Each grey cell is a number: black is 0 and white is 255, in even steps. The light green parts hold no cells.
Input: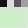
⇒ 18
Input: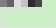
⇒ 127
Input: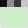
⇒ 17
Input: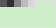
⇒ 87
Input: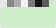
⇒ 230
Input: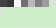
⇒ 66
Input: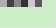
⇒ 175
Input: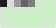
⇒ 30
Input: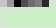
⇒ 198
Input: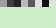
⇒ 158
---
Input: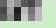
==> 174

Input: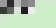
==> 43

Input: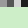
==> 85

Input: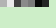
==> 234

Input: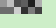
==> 191

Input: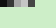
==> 55

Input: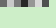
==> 201
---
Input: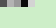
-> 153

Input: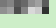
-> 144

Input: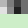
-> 124

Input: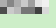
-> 158

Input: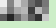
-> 106

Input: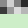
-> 207

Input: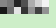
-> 173

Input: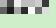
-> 190

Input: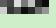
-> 192
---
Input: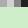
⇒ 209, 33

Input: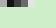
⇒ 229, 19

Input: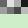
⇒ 225, 25

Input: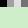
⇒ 224, 3

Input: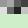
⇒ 223, 34

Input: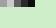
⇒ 203, 13

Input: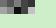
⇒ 194, 14

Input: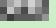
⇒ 209, 62

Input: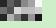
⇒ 248, 23

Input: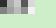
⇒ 242, 46
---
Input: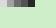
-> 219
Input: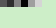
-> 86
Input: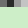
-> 110
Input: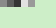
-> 138
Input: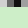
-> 208
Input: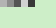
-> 179
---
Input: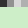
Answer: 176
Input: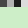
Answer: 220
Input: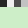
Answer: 194
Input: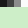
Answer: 251
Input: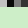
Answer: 52
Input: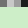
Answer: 28
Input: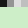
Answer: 191
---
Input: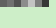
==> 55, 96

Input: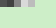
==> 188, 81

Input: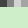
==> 164, 66

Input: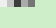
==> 117, 239

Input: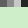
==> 36, 95

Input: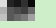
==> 9, 192

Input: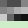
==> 132, 202

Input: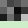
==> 108, 27

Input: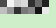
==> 32, 191

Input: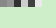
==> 234, 136
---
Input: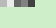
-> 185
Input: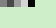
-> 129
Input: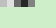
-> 191
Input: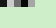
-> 21
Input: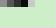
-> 143
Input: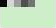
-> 8
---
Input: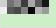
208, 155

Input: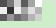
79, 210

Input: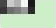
70, 41

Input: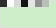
46, 188

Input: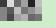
59, 117

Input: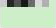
203, 176

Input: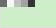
108, 53
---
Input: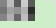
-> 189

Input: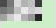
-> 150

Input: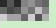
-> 86

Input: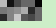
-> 72

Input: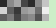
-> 82

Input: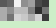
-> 212

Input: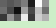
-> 205
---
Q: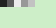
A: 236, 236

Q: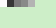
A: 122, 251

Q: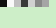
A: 56, 250

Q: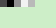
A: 145, 242

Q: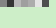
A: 159, 228

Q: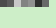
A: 130, 200

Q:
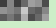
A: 200, 200
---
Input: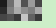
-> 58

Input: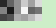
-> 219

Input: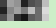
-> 204

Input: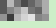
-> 147

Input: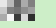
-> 46

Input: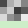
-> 233
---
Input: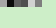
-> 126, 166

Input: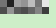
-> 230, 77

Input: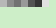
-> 225, 183

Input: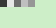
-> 150, 55

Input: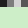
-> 87, 30

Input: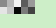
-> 153, 228

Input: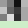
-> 182, 126

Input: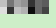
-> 92, 222

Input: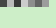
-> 156, 70

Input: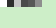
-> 142, 255
